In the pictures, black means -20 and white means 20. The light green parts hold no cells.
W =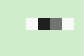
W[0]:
19
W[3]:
19

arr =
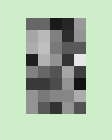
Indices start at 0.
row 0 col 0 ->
-4
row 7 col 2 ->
-12
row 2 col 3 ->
-6
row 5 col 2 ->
-8
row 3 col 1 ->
8
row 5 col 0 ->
-11
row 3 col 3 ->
-12
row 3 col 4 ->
16
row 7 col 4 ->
-7
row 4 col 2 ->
-7
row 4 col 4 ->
-10
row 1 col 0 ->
6
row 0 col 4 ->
4

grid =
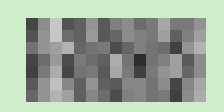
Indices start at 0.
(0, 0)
-9
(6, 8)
0
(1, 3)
-3
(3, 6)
-5
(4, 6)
-6
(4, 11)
3
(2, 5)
-2
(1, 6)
-6
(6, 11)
-1
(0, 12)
-1
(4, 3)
-9
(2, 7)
-8
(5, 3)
1
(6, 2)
8
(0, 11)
6
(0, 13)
-1
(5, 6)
-5
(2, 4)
-4
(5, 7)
-6
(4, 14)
2
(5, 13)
1
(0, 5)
3
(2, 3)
8
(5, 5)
3
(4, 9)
-10
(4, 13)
-4
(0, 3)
-7
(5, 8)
1
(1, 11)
5
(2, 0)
-2
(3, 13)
-6

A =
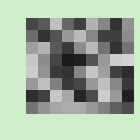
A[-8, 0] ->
-9
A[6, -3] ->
12
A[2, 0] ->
5
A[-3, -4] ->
4
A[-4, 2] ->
-11
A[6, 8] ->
-15
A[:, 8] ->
[3, 2, -2, 13, -13, -11, -15, -8]
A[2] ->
[5, 8, -6, -11, 2, 9, -2, -12, -2]
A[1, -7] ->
-7
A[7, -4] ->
4
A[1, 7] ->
-10
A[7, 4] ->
7
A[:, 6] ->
[1, -10, -2, 4, 5, 10, 12, 0]
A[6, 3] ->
6
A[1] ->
[-3, -12, -7, 4, 9, 1, -10, -10, 2]
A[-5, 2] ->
-9
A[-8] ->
[-9, -6, 10, -4, -10, 8, 1, -12, 3]
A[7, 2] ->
6
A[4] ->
[12, 3, -11, -12, 1, 11, 5, -10, -13]
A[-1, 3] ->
7

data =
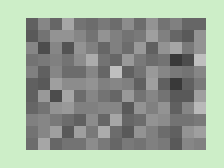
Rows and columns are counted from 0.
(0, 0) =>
-5
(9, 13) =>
3
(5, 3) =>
2
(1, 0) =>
-6
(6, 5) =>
1
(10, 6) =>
-1
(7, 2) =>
3
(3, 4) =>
2
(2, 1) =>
-8
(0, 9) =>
-3
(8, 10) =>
3
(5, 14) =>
-1
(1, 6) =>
3
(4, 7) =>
10
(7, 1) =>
-2
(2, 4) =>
3
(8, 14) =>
-1
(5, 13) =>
-5
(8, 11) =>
2
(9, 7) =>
-3
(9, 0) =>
-2
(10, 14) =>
0
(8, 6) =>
-4
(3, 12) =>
-11
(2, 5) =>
0
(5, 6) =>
0
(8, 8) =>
-4
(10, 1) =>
6
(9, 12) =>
-5
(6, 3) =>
6
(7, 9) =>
3
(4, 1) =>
-5
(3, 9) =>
-1
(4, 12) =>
-1
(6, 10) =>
1
